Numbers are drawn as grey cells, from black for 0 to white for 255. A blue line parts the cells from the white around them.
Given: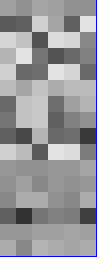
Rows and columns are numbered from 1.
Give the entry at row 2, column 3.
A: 208
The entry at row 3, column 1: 214
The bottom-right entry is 172
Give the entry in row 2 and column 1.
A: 89
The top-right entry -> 144
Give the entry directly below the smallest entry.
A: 152
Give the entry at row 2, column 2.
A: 97
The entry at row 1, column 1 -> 159
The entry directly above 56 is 144
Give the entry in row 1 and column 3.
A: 165
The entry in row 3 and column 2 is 194
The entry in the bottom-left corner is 172
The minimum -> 50
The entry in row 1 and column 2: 144
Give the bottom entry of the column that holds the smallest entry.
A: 136
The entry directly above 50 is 172

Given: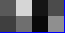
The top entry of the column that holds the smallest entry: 21
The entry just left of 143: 9
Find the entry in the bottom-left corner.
63

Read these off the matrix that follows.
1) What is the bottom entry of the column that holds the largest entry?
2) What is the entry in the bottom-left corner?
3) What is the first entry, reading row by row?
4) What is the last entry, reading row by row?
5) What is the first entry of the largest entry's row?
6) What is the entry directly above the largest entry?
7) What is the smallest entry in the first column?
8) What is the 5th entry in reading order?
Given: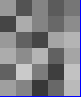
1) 132
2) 159
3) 153
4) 186
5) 97
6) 140
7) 69
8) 118

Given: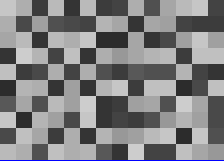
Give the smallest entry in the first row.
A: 52
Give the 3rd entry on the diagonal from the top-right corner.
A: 160
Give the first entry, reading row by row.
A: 198
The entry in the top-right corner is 67
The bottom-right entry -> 152
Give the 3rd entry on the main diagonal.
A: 52
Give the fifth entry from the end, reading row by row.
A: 67
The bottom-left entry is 186
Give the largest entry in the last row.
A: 205
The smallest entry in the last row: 52
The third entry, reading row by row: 60
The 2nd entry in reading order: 174
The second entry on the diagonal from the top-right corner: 60
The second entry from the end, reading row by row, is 166
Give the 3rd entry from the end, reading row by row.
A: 192
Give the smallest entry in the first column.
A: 44

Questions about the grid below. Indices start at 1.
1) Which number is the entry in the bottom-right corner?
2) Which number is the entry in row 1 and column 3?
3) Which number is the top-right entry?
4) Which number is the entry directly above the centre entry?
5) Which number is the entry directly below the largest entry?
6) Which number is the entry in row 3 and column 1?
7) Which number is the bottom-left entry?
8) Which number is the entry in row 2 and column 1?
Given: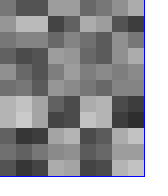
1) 194
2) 83
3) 172
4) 157
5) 54
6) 119
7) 83
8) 150

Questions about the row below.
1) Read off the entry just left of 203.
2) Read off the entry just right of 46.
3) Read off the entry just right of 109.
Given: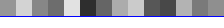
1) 172
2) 101
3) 226
